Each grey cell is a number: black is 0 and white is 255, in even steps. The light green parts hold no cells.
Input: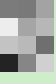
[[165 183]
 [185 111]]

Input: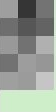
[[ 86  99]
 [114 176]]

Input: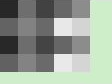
[[130 105]
 [109  68]]

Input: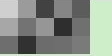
[[115 150]
 [ 49 108]]

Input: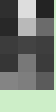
[[185 107]
 [ 67  62]]

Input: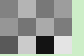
[[117 170]
 [203  19]]

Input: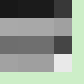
[[168 168]
 [111 111]]

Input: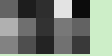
[[111  50]
 [ 78  35]]

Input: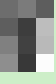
[[ 61 189]
 [ 65 185]]
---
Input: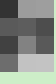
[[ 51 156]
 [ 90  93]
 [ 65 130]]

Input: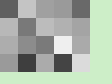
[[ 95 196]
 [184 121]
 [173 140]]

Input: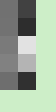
[[113  65]
 [114  45]
 [122 226]]

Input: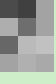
[[ 75  64]
 [174 110]
 [103 186]]

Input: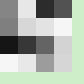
[[133 231]
 [127 215]
 [ 21  55]]

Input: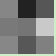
[[134  34]
 [121 117]
 [135  87]]

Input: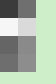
[[ 59 111]
 [246 218]
 [101 138]]
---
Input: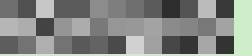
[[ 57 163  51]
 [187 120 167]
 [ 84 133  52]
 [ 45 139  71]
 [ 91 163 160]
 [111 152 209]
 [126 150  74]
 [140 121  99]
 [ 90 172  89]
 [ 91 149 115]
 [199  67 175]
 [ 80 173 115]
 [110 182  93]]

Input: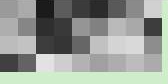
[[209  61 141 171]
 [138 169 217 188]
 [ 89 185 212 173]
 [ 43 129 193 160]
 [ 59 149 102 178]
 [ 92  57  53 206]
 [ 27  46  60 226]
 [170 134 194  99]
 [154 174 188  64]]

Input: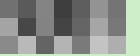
[[116 120 174]
 [147 166 195]
 [ 94 101 122]
 [ 62  68 180]
 [132 131 100]
 [ 90  71 185]
 [113 164 138]]

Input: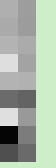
[[157 156 171 163 177  99 153 124 106]
 [175 170 179 222 179 107 223   5  79]]

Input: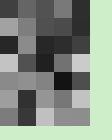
[[ 46  45  64 203  78 194 141]
 [121  75  45 114  19 119 142]
 [ 82  80  39  32 131 149 192]
 [101 126 139  81 144  49  56]
 [ 64 162  39 195 138 158 124]]

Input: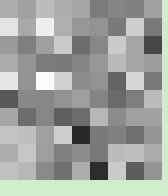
[[160 120  71 156 121 187 161 150 171 148]
 [129 207 165 165 214 125 160 111 190  93]
 [132 122 202 185 100 106 139 128 187 202]
 [123 147 135 151 146 132 183 122 121  44]
 [165 151 109 133 141 158 109  41 140 173]
 [173 175 202 121 209 146  96 207 127 111]
 [188 238 159 123 251 135 134 160 158 137]
 [160 169 127 149 148 136 109 190 198 183]
 [172 227 153 171 230  88 166 194 172 191]]

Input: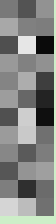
[[146 125  10 145  62  35  15 112 125 159 107 112]
 [ 83 128 230 129 173 103 206 201  90 148  47 188]
 [121 168  79 153 132 157  80 155 135  86 126 213]]
